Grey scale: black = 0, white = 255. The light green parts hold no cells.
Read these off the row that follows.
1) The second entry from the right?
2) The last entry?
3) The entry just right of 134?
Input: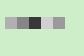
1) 208
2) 154
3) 56

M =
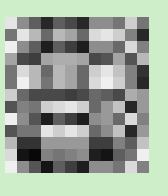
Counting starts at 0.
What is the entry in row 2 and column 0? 240
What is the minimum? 8
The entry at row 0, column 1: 141
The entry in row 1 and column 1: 229
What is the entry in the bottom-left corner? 240
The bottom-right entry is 129
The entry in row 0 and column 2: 94
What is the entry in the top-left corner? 229
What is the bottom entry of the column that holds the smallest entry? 84
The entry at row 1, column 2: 184
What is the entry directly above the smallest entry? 51
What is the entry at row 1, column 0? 117
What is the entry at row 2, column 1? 141

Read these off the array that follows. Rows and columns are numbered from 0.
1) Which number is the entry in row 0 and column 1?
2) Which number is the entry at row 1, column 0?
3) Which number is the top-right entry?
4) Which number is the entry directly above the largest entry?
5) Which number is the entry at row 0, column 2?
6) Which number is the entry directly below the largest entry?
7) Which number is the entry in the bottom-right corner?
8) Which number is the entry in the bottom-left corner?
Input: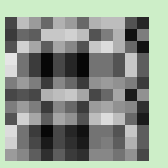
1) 189
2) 59
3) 38
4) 83
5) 155
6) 220
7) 71
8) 155

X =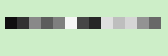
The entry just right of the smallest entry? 50
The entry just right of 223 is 190
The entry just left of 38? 70
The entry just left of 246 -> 127
